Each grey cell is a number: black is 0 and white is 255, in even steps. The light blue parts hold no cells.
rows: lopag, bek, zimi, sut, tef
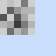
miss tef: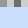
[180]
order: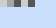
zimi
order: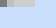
lopag
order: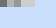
tef
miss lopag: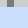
[193]
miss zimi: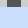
[165]

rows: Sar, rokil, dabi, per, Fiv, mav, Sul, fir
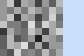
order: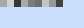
Fiv
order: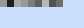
mav
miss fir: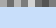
[137]
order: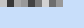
dabi

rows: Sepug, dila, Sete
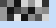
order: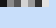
Sete
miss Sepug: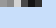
[226]
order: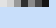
Sepug
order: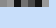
dila
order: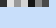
Sepug

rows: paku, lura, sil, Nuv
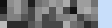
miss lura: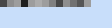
[17]
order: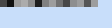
lura
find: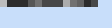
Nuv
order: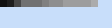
paku
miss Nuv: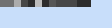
[98]

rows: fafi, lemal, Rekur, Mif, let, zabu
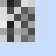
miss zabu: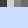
[193]
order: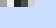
Mif
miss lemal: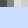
[93]
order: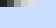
fafi
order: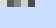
lemal

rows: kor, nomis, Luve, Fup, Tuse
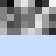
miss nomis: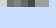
[89]
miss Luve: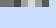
[130]
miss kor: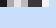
[10]
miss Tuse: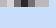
[103]
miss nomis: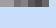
[213]
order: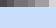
Luve
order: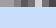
Luve

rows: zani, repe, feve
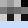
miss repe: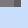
[107]
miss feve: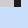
[17]

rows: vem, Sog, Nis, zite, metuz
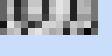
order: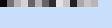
metuz
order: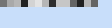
vem
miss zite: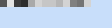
[21]
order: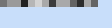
Nis

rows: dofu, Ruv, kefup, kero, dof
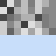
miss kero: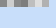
[62]
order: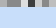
Ruv
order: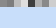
kero

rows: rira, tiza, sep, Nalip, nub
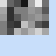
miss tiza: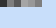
[139]
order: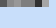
tiza

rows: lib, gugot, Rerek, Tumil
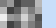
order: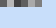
Tumil
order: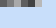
Tumil

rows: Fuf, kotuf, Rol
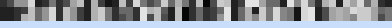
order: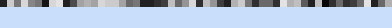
kotuf
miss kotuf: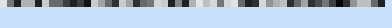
[91]

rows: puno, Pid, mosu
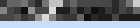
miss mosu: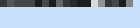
[15]
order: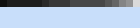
mosu
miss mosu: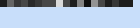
[86]

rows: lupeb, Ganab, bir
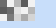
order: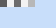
lupeb
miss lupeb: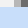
[92]
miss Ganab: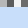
[227]
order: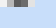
Ganab

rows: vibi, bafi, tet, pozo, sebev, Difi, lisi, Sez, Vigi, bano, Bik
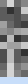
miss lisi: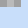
[200]
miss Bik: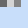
[120]
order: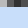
Sez
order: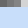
Bik

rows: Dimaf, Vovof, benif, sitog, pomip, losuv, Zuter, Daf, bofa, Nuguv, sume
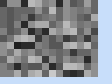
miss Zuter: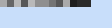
[128]
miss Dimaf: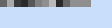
[157]
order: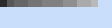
sitog
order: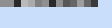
Dimaf
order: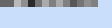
sitog
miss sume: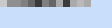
[42]
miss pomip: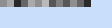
[72]

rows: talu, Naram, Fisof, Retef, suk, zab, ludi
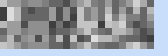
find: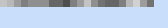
ludi
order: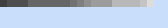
Naram
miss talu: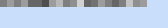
[170]
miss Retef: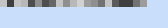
[127]
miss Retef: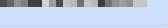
[90]

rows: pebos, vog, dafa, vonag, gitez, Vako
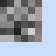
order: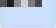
gitez
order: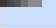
vonag
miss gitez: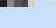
[124]
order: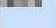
vog
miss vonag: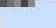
[58]

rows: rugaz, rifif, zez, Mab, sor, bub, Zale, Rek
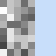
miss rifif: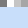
[150]
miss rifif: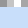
[122]
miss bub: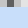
[213]
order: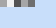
Rek
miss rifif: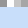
[122]
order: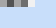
Rek

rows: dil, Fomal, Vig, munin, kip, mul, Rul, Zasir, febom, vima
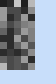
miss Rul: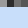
[99]
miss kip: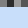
[99]
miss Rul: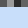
[112]
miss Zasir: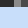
[59]

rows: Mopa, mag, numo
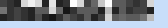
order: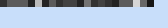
mag
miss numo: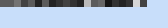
[79]
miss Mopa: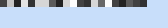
[239]
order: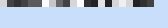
Mopa
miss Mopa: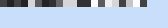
[227]

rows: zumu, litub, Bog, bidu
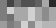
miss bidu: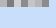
[156]
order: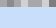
litub

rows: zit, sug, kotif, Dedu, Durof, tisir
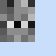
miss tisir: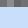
[156]
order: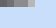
kotif
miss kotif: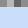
[113]
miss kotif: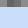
[183]
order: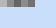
kotif
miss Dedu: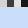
[9]
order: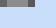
Durof

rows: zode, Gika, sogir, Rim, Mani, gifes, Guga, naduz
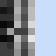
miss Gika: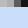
[34]
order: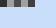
Guga

